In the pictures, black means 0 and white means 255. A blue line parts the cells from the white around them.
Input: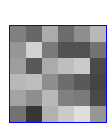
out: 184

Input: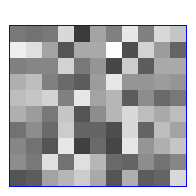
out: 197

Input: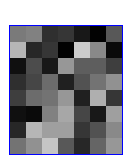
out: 88

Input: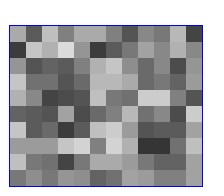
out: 68

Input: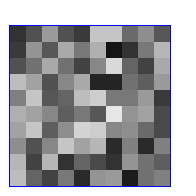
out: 87

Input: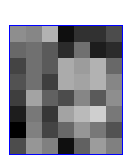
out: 76
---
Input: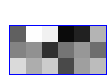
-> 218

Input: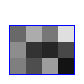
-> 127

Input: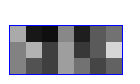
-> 130

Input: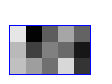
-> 192

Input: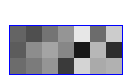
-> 108

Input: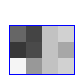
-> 245

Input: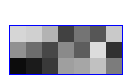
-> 12

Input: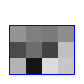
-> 179

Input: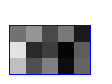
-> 191
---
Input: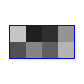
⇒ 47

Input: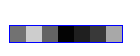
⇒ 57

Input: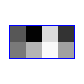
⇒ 219

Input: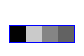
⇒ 133

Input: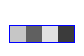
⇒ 225

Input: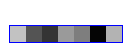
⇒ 5
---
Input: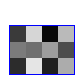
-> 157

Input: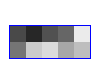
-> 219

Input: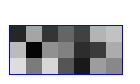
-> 144

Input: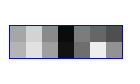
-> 159

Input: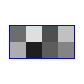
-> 93

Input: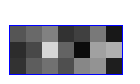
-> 214

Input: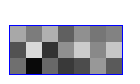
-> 50
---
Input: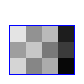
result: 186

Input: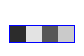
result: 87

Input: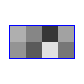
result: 54

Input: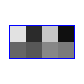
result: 198

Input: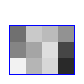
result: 187

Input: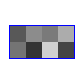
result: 122

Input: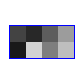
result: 93

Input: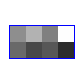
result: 128

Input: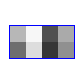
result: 80

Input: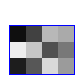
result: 184
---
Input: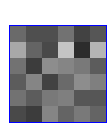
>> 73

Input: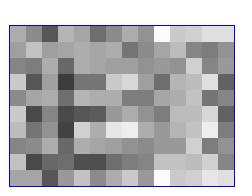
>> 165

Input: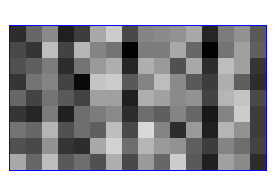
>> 168

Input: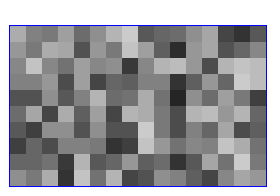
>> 143

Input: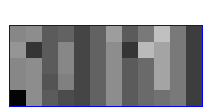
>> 4

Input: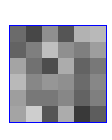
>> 164

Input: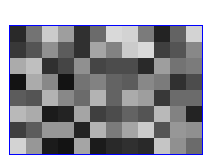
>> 211
